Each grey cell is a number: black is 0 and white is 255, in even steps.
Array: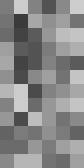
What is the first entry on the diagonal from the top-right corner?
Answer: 204
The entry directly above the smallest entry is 204
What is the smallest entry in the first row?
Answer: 83
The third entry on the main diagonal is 91
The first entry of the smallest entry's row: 115
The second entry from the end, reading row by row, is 107
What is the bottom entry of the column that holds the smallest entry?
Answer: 182
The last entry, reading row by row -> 159
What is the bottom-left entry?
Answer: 137
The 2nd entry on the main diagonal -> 59
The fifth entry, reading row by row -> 137
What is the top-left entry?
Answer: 123
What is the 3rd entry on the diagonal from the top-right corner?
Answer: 151
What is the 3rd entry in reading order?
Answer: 130
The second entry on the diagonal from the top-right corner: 159
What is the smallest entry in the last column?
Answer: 91
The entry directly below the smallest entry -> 67
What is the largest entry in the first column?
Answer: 182

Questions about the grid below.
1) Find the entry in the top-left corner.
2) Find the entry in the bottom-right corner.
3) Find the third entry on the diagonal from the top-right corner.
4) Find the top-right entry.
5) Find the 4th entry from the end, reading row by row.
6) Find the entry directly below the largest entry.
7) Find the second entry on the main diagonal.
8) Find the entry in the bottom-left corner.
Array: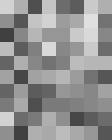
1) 210
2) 86
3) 202
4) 175
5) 188
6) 217
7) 86
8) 143
